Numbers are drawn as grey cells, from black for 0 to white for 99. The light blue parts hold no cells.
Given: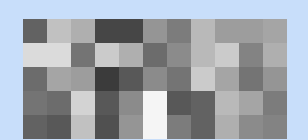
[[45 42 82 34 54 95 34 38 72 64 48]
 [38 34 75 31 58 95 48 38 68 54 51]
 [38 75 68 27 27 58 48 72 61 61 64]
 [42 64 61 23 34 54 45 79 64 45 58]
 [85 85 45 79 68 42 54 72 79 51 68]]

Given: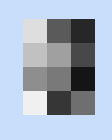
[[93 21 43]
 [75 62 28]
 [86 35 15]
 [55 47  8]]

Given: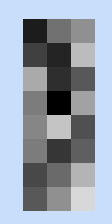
[[34 56 84]
 [25 14 73]
 [28 41 70]
 [48  0 63]
 [11 44 56]
 [48 21 37]
 [66 18 34]
 [52 76 31]]

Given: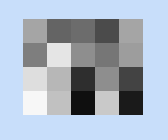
[[49 89 55 46 61]
 [64 39 42 29 64]
 [86 71 18 55 26]
 [96 75  6 78 10]]

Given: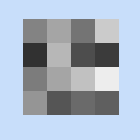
[[48 64 75 92]
 [51 64 45 79]
 [58 33 41 37]
 [19 71 30 23]]

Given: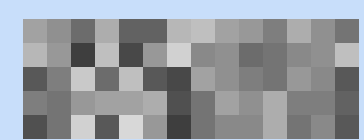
[[31 45 81 34 84 59 24 45 53 53 67 45 53 34]
 [34 49 78 42 74 34 28 63 56 49 45 59 53 34]
 [49 45 59 63 63 67 31 45 63 56 67 49 49 38]
 [63 56 42 67 38 38 71 74 63 59 49 67 56 45]
 [71 59 24 74 28 59 81 53 56 42 45 53 56 74]]

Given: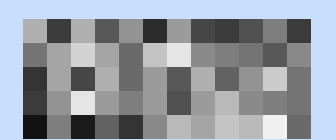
[[23 57 89 60 49 60 31 60 72 53 49 45]
 [45 64 82 64 41 76 89 53 49 45 34 53]
 [68 23 68 34 57 17 60 27 23 31 49 23]
 [20 64 27 68 41 60 34 68 38 57 79 45]
 [ 7 49 10 38 20 53 72 64 76 72 93 41]]
